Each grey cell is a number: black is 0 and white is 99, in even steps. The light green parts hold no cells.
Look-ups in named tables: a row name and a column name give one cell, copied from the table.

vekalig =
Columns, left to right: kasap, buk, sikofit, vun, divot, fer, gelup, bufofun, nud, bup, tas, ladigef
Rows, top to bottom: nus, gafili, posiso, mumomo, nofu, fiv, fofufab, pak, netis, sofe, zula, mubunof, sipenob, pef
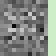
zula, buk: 35
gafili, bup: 40
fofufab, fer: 60
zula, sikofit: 62
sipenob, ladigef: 41
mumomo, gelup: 22
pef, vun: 40
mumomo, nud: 31
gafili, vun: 36
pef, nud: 49
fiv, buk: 43
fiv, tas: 37
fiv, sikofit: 44
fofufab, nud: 57
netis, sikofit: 50

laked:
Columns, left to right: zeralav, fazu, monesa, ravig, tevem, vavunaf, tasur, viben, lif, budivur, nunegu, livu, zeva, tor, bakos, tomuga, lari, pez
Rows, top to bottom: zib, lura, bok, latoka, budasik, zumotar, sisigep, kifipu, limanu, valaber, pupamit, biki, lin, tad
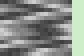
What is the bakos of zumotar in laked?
32
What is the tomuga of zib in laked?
42
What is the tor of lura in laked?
80
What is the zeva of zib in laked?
50
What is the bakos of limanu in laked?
30
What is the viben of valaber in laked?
30
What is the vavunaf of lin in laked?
33
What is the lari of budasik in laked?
30
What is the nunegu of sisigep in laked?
29
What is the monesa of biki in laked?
65
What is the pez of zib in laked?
28
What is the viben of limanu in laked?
50
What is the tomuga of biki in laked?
45
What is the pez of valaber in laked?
76
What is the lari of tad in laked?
42
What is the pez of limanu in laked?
61
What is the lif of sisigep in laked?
28

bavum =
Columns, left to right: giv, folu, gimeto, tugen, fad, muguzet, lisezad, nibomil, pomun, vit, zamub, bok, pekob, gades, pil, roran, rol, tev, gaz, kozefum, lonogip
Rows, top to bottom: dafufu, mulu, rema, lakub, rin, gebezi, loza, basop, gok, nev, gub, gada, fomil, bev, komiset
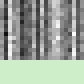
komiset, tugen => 56
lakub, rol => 53
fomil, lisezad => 30
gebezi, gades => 79
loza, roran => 53
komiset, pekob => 62
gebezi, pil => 90
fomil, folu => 21
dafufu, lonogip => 56
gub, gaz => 74
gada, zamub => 73
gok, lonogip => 62
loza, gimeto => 86
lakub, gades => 68
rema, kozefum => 38
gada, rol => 52
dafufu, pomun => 62
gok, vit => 21
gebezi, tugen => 57

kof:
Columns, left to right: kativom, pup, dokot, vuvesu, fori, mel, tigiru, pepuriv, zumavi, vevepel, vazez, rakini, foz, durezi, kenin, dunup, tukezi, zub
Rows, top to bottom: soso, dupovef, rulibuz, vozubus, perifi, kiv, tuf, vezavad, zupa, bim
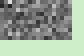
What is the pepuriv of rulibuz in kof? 45
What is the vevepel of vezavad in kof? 72
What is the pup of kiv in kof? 48
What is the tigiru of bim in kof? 38
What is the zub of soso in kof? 66
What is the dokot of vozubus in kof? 33
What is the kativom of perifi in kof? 44
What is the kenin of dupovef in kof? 51
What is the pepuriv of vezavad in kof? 34

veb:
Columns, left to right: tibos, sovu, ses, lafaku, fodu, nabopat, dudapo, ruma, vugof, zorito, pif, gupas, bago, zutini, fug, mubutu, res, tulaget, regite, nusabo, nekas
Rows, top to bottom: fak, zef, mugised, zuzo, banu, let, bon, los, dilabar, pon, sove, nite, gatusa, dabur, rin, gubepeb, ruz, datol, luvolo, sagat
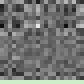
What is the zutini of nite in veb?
40
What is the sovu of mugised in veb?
34
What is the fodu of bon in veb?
12
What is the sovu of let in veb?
31
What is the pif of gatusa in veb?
38
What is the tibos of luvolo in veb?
17
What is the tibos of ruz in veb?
39
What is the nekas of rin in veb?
44
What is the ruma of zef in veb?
55
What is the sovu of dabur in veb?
50
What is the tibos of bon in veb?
6
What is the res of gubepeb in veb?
29

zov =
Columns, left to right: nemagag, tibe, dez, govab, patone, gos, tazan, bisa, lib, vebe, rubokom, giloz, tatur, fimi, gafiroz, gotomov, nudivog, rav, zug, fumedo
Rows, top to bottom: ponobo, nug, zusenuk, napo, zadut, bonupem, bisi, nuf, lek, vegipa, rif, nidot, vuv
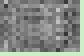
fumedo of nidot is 47
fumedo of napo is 39
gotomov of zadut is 47
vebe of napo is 56
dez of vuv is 48
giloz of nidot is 45
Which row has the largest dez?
bonupem

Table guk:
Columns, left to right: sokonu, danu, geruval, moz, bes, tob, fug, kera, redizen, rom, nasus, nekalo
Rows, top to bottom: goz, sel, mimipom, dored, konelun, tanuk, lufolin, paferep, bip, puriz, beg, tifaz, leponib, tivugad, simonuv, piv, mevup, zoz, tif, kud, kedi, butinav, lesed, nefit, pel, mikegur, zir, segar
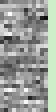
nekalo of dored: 52
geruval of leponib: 49
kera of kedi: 64
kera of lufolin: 50
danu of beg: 51
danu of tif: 42
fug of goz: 53
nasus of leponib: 41
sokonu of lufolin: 83
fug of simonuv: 39
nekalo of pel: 37
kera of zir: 64
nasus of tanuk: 42
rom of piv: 54
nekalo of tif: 59
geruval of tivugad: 82
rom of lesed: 51
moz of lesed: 83
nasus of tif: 43

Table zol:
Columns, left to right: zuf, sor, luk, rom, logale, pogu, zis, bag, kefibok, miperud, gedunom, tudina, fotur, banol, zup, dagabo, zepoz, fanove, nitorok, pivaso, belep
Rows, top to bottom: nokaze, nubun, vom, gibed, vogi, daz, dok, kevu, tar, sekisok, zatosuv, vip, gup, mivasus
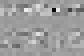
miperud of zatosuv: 65
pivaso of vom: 38
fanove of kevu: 58
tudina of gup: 62
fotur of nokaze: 59
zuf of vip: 48
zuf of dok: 63
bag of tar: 53
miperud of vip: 60
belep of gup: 60
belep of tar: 52
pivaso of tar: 79
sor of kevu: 66
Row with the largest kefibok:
zatosuv

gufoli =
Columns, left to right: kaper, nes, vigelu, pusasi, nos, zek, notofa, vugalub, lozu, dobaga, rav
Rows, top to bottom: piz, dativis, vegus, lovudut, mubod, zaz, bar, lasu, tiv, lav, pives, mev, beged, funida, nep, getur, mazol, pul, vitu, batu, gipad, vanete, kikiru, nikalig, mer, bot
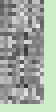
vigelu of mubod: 61
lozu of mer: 70
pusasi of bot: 46
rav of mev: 54
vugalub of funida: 50
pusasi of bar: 57
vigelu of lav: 80
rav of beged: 61
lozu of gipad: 45
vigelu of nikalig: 65
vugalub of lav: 48
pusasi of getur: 63
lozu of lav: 50
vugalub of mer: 58
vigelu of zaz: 54
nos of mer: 58
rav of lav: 54
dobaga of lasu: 58
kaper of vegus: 42
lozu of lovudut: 57
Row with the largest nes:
getur

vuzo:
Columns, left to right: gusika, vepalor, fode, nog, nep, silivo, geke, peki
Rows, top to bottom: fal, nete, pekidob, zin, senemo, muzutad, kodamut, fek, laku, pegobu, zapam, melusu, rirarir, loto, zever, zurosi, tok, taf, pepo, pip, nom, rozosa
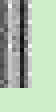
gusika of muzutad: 36
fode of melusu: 96
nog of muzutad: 72
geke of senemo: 39
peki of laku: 79
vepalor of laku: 50
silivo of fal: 18
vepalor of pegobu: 48
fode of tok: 76
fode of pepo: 77
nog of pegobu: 48
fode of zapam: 79
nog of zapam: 66
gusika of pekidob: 37
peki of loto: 92
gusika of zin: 34
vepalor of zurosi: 50

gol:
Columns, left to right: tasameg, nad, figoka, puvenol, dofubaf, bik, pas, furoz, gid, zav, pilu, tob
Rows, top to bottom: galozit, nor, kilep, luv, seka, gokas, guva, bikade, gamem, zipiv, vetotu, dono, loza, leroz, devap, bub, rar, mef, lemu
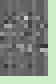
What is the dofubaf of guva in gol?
41
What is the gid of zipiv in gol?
49
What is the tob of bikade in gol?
47
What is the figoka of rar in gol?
41
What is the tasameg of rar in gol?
38
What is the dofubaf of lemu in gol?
42
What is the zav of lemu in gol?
37
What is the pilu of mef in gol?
36
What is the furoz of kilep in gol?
38
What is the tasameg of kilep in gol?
38
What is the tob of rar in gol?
46
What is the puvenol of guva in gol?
45
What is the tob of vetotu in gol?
47
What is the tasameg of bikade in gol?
38
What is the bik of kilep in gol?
40
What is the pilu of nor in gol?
36
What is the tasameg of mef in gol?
38
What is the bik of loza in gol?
56

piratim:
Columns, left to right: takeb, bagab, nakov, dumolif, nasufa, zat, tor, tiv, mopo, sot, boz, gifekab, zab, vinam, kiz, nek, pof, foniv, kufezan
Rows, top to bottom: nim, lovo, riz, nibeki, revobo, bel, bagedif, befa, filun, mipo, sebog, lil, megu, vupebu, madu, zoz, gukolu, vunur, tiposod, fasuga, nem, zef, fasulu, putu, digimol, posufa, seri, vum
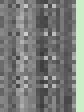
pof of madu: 34
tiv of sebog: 54
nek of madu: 40
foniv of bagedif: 34
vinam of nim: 39
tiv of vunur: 54

